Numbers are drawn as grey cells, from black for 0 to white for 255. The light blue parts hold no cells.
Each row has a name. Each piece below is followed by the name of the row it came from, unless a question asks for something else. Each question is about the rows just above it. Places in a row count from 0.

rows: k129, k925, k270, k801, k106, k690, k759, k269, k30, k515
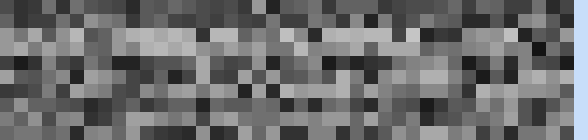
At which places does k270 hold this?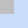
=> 20 36
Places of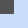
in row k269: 4 28 33 37 39
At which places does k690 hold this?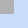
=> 24 30 31 38 40
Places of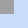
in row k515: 17
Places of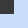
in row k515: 11 16 26
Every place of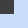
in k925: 2 3 13 15 18 20 21 28
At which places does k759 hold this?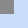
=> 6 10 30 31 39

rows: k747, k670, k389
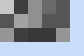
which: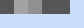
k670
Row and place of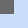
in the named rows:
k747, 3
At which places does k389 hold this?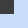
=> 1
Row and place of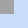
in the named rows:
k670, 1
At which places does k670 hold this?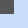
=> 0 3 4
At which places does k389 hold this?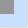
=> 0 4

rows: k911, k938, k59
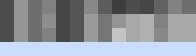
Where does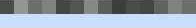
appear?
k911
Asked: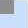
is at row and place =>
k938, 3

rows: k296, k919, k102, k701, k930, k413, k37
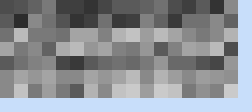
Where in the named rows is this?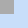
k701, 4
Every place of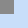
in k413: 0 4 5 10 13
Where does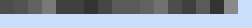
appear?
k296
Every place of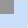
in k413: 2 7 15

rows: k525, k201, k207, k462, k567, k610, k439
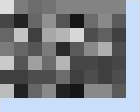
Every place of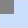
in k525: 4 5 6 7 8
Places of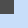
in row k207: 6
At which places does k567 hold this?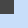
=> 5 6 8
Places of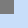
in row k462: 0 3
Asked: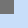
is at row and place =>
k525, 3
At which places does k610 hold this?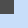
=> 2 3 6 8
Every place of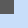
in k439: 8

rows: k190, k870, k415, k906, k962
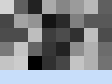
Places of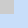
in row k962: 1
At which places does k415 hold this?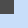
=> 0 1 4 7

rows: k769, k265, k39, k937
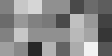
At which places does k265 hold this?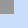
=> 1 6
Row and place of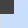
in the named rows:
k265, 7

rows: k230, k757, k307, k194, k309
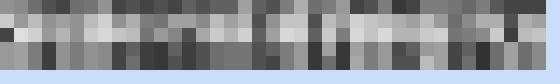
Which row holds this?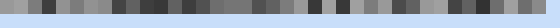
k194
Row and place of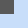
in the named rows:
k230, 35
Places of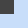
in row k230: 4 8 10 12 25 29 36 37 38
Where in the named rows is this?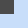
k194, 28
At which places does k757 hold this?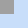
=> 4 12 13 16 24 29 38
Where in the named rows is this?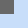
k230, 33
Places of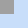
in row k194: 1 23 25 31 36

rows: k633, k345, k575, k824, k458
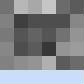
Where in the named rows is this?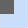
k575, 2
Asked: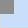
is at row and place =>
k458, 1
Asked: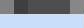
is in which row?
k345
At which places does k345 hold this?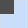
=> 2 3 4

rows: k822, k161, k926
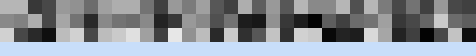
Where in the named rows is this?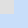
k926, 9
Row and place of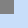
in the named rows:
k161, 1
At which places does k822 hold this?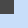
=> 3 28 32
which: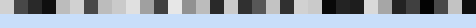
k926
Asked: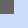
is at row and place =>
k161, 30
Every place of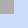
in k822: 8 9 17
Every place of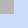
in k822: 0 1 21 24 26

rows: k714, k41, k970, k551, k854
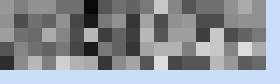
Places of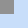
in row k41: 0 4 8 12 17 18
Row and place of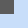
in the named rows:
k854, 17
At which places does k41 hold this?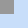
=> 13
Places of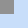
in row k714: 2 3 16 18

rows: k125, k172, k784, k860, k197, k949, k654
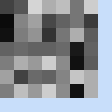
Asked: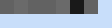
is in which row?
k860
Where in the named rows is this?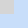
k125, 2
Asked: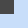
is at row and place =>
k172, 3
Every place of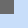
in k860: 1 4
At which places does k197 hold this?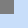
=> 0
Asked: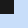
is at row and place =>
k860, 5
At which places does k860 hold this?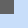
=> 0 2 3 6

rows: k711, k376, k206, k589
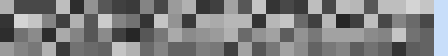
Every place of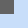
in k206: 30
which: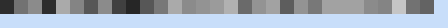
k206
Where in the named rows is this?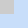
k376, 7
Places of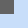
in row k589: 7 12 13 22 27 30
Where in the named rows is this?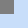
k589, 14
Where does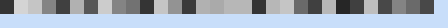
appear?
k376

